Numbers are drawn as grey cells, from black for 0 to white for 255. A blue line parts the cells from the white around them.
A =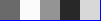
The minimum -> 40
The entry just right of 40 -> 216

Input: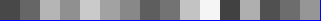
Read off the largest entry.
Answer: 245
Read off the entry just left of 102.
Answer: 72

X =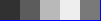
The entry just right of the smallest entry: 92
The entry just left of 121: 238
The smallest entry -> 49

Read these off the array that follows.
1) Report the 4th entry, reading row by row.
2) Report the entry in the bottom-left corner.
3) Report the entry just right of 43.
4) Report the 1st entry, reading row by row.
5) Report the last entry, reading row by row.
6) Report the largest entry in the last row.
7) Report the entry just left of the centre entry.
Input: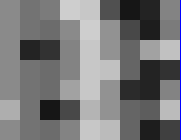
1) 206
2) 138
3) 35
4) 138
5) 64
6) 199
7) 131

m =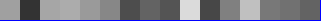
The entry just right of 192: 120
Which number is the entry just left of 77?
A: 135
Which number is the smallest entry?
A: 51

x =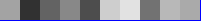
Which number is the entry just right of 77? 206
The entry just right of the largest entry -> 114

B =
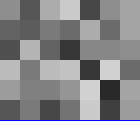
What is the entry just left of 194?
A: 187
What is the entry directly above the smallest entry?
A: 209
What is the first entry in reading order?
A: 142
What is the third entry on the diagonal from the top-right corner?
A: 135
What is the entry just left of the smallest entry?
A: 209
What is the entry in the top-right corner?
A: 164
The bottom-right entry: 156
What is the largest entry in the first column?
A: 187
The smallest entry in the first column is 79
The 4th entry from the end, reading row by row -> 115
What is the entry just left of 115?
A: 71
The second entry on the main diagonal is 92
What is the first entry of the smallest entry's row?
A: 156

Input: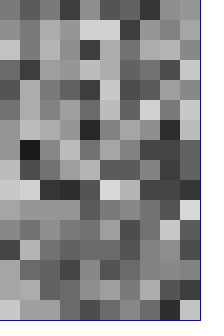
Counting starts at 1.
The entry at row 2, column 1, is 142
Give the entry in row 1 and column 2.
91
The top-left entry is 122
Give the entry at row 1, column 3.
122
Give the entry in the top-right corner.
150
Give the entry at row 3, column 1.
194
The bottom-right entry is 194
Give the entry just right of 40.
130
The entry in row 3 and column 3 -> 180
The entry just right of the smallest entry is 136
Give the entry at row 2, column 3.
172
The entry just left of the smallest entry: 150

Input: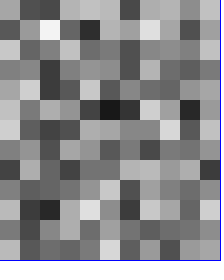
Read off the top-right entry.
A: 193
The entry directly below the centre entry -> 88
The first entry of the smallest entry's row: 193
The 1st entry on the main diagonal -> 166
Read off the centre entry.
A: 166
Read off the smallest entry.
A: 24
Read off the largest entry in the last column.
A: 207
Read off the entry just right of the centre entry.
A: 135
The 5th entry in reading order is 193
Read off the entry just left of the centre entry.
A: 174
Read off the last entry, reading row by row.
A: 166
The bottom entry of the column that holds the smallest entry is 215
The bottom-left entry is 186
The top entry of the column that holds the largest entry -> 73
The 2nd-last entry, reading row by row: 154
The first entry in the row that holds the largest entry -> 88
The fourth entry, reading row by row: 180
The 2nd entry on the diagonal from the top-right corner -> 80
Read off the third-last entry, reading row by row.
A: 80
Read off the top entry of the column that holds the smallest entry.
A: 186
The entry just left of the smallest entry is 67
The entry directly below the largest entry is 128
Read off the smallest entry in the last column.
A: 60
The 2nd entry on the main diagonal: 154

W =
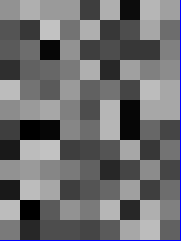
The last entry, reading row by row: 97
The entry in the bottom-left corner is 122
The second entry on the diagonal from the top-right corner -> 167
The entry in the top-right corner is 160
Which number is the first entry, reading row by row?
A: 146
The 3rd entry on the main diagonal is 6
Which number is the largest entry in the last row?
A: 188
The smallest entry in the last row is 39
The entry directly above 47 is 90
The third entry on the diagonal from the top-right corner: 55
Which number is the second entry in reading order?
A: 175
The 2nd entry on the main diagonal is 55

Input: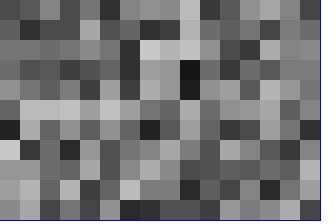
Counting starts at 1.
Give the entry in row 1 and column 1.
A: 75
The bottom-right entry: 69
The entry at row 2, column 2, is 49
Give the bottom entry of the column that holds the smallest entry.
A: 81
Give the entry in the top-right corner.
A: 69
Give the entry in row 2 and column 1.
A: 94
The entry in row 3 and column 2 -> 116
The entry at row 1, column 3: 131
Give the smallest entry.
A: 21
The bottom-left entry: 137
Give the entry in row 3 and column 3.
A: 108
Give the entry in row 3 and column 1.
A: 116
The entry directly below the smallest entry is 29
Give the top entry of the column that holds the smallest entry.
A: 186
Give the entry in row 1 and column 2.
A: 88
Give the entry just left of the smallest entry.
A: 150

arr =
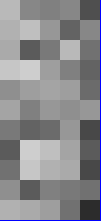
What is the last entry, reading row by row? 44
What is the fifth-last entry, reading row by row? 177
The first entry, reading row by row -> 185
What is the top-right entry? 79
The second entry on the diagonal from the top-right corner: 99
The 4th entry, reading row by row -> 135
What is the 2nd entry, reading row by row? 135
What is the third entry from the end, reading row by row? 158
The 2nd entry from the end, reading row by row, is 113
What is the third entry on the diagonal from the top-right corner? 121
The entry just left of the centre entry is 128
